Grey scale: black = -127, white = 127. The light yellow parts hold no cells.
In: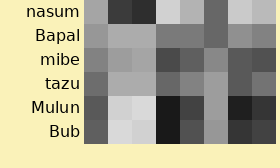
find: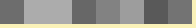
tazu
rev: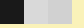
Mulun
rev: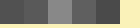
mibe
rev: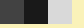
Mulun

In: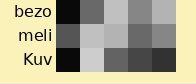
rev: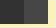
Kuv
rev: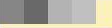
meli
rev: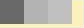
meli
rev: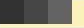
Kuv
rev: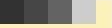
Kuv

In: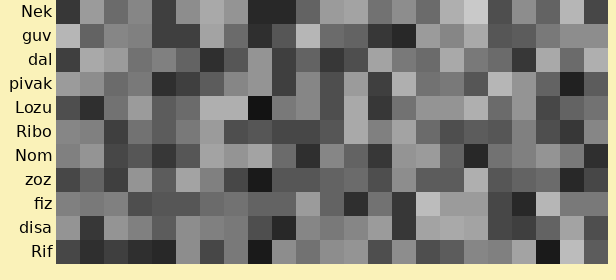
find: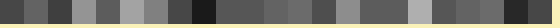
zoz
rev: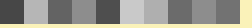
Nek
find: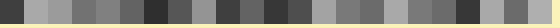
dal
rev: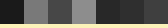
Rif
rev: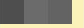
zoz
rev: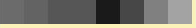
zoz

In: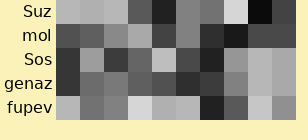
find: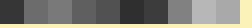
genaz
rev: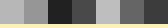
Sos
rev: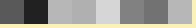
fupev
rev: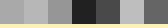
Sos
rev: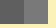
genaz

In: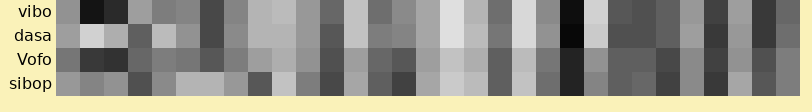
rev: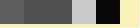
dasa
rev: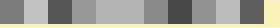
dasa
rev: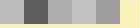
Vofo
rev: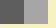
sibop
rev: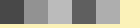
dasa

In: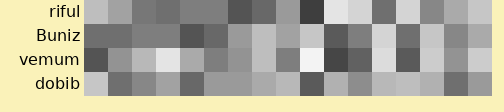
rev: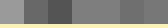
riful
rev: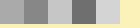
Buniz
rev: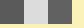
vemum
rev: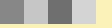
Buniz
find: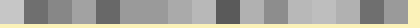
dobib
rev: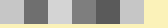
Buniz
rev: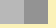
vemum

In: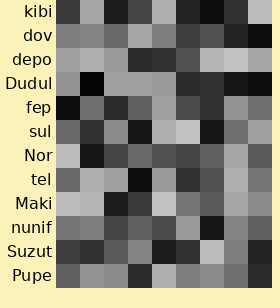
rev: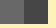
Nor
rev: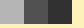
depo
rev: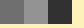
fep
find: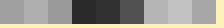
depo
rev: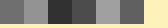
fep
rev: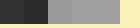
Dudul
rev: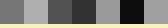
tel

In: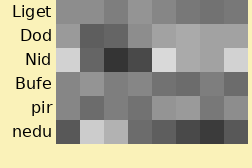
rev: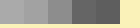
Dod
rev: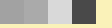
Nid

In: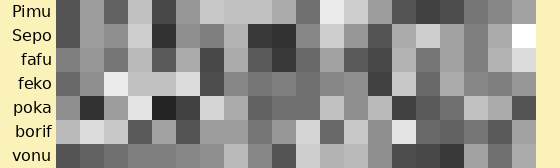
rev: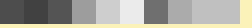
Pimu
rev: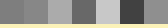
feko
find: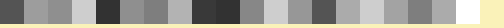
Sepo

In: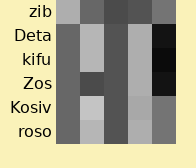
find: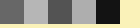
Deta
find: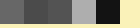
Zos
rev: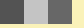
Kosiv
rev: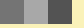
Kosiv
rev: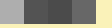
Zos
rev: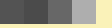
zib

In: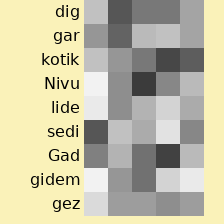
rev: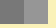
kotik
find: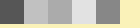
sedi
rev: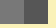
dig
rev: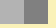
Gad

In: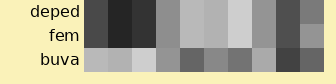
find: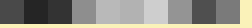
deped
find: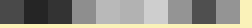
fem

